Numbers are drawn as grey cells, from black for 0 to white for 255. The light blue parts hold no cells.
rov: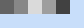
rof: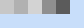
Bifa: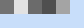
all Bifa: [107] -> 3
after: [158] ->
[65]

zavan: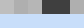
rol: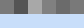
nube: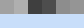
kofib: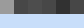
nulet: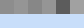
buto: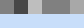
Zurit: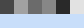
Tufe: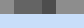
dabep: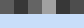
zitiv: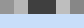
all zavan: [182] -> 3
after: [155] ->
[71]
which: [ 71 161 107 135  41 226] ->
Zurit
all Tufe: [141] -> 1 5 6
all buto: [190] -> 3
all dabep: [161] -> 4
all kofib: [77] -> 3

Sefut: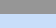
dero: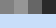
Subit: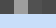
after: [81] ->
[74]
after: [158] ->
[81]
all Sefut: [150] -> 1 2 3 4
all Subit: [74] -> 1 4
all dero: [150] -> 2
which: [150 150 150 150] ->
Sefut

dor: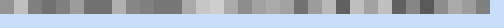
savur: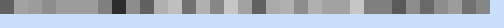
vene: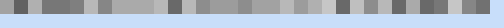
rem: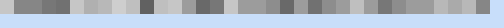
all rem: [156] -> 14 18 19 22 25 27 30 31
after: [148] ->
[191]

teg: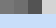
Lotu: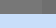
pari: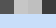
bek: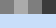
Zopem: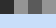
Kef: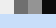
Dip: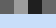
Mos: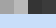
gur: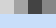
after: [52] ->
[59]
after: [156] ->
[31]
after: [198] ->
[191]
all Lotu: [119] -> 1 2 3
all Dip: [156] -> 2

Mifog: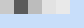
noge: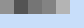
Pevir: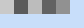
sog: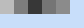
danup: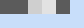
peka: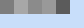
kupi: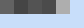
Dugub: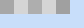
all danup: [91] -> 1 2 5
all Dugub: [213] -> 2 4

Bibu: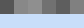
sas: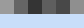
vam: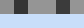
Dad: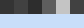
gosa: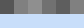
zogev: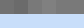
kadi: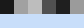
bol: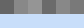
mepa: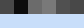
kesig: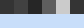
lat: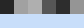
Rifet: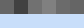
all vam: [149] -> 3 4 6
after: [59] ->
[149]

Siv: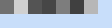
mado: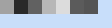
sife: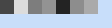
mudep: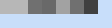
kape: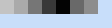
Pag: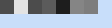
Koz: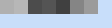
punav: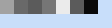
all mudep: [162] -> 5
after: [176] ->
[183]
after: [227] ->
[76]
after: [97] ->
[183]

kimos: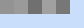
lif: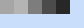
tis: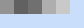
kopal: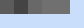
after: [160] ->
[119]
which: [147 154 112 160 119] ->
kimos
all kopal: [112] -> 4 5
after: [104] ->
[112]

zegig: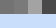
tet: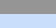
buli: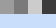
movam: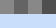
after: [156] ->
[122]
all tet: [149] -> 1 2 3 4
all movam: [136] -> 1 3

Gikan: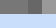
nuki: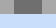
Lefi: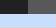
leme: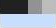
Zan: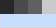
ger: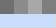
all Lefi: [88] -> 3 4
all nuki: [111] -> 2 3
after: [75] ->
[96]
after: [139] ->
[168]
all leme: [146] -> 3
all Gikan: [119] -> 1 2
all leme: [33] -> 1 2

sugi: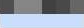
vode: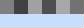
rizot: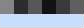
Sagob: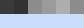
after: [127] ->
[65]
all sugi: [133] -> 2 3
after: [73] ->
[102]
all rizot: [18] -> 4
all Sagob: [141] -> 3 6

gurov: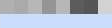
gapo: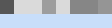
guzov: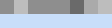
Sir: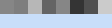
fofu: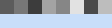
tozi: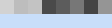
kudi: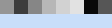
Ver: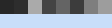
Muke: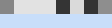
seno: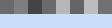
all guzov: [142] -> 1 3 4 5
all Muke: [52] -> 5 7
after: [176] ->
[170]
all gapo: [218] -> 2 3 5
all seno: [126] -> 2
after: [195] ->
[74]
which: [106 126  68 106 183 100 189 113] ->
seno

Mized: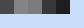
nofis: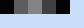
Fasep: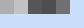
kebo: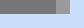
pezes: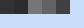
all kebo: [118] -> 1 2 3 4
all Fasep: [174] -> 1
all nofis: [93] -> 2
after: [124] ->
[56]
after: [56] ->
[30]

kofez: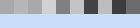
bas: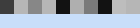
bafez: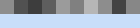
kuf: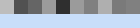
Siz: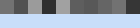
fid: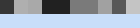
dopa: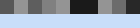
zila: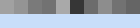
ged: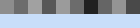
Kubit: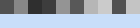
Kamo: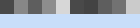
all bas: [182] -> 2 4 10
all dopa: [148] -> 2 5 8
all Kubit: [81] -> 1 9

